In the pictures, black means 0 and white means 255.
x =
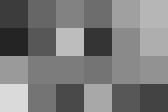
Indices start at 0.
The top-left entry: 60
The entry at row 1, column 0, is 36
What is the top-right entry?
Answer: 182
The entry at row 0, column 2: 130
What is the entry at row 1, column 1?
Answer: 87
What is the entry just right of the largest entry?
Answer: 116
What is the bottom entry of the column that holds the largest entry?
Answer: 218

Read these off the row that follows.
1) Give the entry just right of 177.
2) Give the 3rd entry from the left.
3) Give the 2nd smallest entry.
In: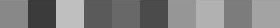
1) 124
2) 191
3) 75

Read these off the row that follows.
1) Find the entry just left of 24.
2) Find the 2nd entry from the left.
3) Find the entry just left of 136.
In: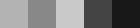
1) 67
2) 136
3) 179

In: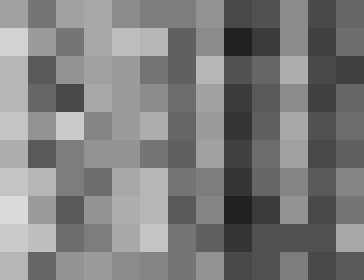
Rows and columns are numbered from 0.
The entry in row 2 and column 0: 182
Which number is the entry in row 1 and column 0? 210
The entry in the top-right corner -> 102
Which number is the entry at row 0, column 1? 117
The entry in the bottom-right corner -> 89
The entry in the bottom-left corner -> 182
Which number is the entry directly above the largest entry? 196
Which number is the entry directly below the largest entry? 202
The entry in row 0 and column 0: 161
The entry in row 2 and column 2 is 147
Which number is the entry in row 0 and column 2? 161
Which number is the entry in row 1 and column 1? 155
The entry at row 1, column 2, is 117

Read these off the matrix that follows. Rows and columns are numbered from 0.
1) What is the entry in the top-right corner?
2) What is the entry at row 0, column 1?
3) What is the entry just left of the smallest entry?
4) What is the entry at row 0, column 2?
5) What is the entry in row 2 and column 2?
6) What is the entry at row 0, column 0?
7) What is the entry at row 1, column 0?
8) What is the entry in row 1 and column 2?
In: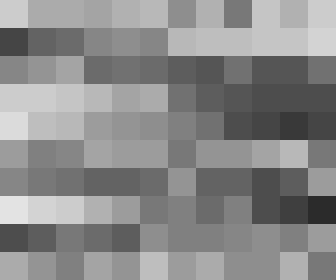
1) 204
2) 171
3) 63
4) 171
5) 164
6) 204
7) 69
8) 107

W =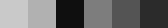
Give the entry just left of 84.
125
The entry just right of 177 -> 15

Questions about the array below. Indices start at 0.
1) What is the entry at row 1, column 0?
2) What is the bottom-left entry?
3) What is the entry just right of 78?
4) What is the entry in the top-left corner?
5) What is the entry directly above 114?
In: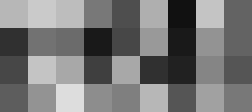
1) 48
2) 93
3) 175
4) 183
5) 202

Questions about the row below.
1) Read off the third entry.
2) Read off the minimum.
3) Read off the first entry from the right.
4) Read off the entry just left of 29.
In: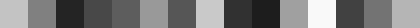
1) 36
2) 29
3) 181
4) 49

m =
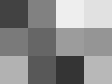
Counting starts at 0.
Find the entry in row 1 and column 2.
156
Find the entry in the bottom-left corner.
178
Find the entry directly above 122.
66
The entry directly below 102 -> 88
